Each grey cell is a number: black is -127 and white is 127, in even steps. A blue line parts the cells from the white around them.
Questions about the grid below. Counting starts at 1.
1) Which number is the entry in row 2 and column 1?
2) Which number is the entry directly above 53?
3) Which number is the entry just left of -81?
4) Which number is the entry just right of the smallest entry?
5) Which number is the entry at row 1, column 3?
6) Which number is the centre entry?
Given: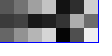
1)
-68
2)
-103
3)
-109
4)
-48
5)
32
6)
-95

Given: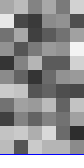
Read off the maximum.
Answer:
115
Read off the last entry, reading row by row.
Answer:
11
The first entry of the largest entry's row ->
18
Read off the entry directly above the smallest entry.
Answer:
33
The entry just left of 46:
74
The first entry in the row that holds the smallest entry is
67
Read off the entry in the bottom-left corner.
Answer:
59
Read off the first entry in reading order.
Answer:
40
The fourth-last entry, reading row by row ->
74
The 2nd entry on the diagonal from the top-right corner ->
18
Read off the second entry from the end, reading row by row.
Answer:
53
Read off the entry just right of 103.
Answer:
-55
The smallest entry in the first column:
-75
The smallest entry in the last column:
-82
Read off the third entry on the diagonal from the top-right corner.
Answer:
-36
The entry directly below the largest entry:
82
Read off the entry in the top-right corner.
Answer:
82
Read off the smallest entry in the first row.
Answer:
-5
